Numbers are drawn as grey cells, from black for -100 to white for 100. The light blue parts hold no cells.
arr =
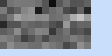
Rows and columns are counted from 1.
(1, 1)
-51
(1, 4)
-6
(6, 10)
-15
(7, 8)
-6
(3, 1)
-28
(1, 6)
-12
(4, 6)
-25
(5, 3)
10
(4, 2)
-34
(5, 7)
1
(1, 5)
-6
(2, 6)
-80
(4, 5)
-21
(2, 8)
-16
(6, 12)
-10
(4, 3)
-34
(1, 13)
-24
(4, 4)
-13
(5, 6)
4
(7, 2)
10
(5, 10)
-10
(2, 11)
-52
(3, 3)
27
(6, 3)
-19
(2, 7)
-33
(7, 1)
-19
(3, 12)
52
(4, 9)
-45

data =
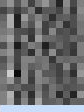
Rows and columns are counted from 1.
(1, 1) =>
-8
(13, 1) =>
-12
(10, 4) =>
0
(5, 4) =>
-39
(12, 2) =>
20
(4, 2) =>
33
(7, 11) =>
-51
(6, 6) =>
23
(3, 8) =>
-62
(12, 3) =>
-35
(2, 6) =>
-64
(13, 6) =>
-7
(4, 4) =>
-4
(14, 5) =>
-64
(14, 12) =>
15
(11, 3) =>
-90
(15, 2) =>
31
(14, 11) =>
-72
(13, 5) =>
-38
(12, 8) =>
-19
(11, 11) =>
-63
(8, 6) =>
3
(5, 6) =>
-2
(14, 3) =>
-60
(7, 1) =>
-37
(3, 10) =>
-25
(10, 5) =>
-25
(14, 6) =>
7
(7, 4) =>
-32
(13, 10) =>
-37
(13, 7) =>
-41
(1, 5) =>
-48
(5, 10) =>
-35
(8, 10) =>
-35
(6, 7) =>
-16
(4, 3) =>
-74
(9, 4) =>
2

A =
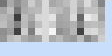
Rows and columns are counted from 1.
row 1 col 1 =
-8
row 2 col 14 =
52
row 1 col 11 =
64
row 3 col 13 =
84
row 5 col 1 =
12
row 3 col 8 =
78
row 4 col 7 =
70
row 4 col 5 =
21
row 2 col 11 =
63
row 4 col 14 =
50
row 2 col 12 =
26
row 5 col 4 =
61
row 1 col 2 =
33
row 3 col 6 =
68
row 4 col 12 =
3
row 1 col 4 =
30
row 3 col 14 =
71
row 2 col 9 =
46
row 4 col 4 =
46
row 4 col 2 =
31
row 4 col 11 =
39
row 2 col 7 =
70
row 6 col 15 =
61
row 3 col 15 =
24
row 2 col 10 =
35
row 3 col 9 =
30
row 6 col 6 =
29
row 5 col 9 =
13
